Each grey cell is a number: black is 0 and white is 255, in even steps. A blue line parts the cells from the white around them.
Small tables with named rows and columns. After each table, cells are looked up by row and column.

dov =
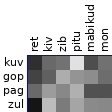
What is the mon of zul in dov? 136
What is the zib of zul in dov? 123
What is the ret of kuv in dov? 47
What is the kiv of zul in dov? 188
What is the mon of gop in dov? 109
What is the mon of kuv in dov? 113
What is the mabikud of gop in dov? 141
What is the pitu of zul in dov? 165
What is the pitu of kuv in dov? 225
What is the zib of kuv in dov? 114
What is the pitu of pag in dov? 176

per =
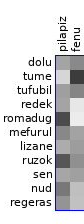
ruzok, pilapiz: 86
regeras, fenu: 193
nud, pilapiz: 120
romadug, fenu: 236
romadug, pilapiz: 75
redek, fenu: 231
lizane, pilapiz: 172
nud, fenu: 191
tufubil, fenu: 133

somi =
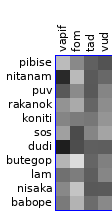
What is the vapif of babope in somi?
122
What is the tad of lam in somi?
94
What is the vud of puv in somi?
133
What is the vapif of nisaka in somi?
136
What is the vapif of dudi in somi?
30
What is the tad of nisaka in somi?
89
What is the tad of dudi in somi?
95
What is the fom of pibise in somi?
137
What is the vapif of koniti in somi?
133
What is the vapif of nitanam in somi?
41
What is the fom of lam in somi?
125
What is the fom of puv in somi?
139
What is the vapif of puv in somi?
88
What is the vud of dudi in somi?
94
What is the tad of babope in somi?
108
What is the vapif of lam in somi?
112
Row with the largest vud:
sos

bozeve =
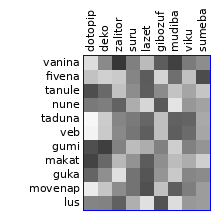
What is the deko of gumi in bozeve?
63
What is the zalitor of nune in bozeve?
98
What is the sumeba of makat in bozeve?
207
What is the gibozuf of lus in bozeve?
82
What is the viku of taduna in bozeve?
100
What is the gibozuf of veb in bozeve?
191
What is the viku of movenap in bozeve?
126
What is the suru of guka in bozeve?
115
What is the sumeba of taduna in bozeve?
169
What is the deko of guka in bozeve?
143
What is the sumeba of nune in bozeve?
162
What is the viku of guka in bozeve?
134
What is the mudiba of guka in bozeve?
201
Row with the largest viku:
fivena

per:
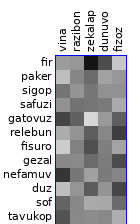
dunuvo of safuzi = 123
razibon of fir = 151
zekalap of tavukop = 140
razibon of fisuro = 130
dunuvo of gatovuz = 153
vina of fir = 156
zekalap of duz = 92
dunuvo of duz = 148
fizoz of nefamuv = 134
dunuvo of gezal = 124
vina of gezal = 136
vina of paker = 190
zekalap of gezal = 108
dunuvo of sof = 168
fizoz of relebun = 62
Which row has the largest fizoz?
fir

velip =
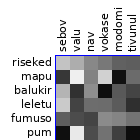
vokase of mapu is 209
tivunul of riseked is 94
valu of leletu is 67
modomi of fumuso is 132
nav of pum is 76
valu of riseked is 173
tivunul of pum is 13
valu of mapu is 239
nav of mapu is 130
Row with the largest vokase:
mapu

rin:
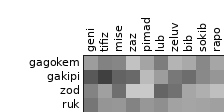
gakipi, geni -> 89
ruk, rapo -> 160
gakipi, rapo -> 150
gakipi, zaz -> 105
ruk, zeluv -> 162
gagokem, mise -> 134

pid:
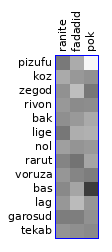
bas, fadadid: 165
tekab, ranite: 148
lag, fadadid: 187
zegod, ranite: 145
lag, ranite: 151
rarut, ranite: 132
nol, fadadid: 148
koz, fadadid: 152
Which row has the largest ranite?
koz

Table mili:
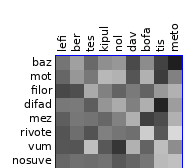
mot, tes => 120
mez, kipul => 103
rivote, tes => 83
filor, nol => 99
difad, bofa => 175
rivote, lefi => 84
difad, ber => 122
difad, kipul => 149
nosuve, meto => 192
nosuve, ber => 112
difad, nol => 171

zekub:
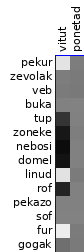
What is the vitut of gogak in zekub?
111
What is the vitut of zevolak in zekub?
125
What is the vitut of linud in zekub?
226
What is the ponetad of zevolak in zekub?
122
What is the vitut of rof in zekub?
35
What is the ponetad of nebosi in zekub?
129
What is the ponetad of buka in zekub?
130
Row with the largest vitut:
fur

